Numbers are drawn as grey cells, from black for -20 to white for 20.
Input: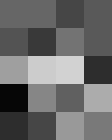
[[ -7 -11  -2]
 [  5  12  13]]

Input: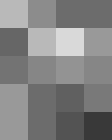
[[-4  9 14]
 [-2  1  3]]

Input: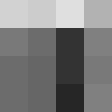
[[ -1  -3 -12]
 [ -3  -4 -12]]

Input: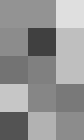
[[  2 -10  10]
 [ -2   0  10]]

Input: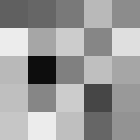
[[ 17   6  12]
 [  9 -18   0]]

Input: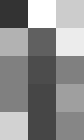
[[ 8 -5 17]
 [ 0 -8  0]]

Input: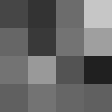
[[ -4 -11  -2]
 [ -2   4  -7]]
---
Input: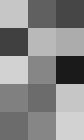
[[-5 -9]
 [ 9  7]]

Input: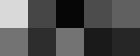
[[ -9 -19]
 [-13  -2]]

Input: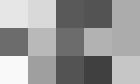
[[14 -6]
 [ 9 -3]]

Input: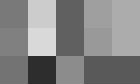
[[12 -5]
 [14 -5]]

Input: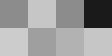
[[11  2]
 [ 5  8]]

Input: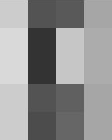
[[ -7  -6]
 [-12  11]]

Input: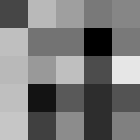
[[ 9  5]
 [-2 -2]]

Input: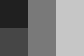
[[-1 11]
 [-1 11]]
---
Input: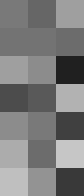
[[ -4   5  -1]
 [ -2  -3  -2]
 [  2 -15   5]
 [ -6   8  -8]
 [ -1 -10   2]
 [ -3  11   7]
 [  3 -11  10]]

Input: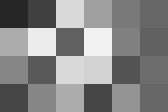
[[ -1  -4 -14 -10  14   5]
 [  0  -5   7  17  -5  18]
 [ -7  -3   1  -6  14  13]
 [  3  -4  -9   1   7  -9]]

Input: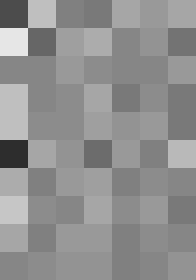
[[  4   6  -8  10   0  -1   6]
 [  3  -2  16  -4   5   7   1]
 [  1   4   1   1   4   2   1]
 [  2  -1  10   1   2   6  -1]
 [  4  -1  10   2   2   5   3]
 [  0   9 -13   6   3  -3   4]
 [  2   1   7   0   4   5   0]
 [  4  -1  11   2   1   6   2]
 [  2   1   6   0   4   4   0]
 [  1   3   1   2   3   3   0]]

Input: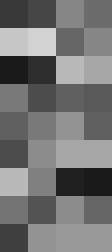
[[  1  -3 -11  -9]
 [ -4   1  11  13]
 [  9   6 -16 -13]
 [ -5  -6  -1  -8]
 [  3  -5  -5  -1]
 [  6   6  -8   2]
 [-15 -16   9   0]
 [  2  -4  -2  -7]
 [  4   4 -10   3]]

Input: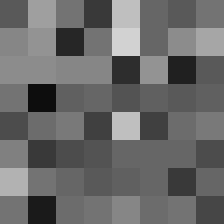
[[ -6  -2  -6   5  -2 -11  10  -4]
 [  2   6   1   3 -14  -2  13  -4]
 [-15  -6   2   2   1   1 -13   3]
 [ -6  -5  -2 -18  -5  -4  -7  -5]
 [ -3  -1  -8  -3  -1 -10  10 -10]
 [ -4  -8   0 -11  -8  -7  -4  -4]
 [-11  -4   8  -2  -4  -6  -5  -4]
 [ -2  -9  -2 -16  -3  -2   1  -3]]

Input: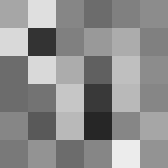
[[  0   2   6  15   1  -3]
 [  7   0  14 -12   0   4]
 [ 10   2  -3  14   7  -5]
 [  9   1  -3  -2  11 -11]
 [  1   6   1  -6   9 -14]
 [ 17   3  -1   3  -3   1]]
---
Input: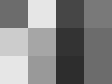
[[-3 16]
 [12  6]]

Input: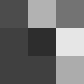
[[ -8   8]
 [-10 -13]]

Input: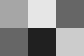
[[  6  16]
 [ -4 -15]]

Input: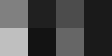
[[  0 -15]
 [ 10 -17]]

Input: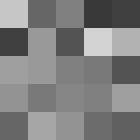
[[ 11  -4]
 [-10   4]]

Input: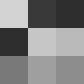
[[ 13 -11]
 [-13  11]]
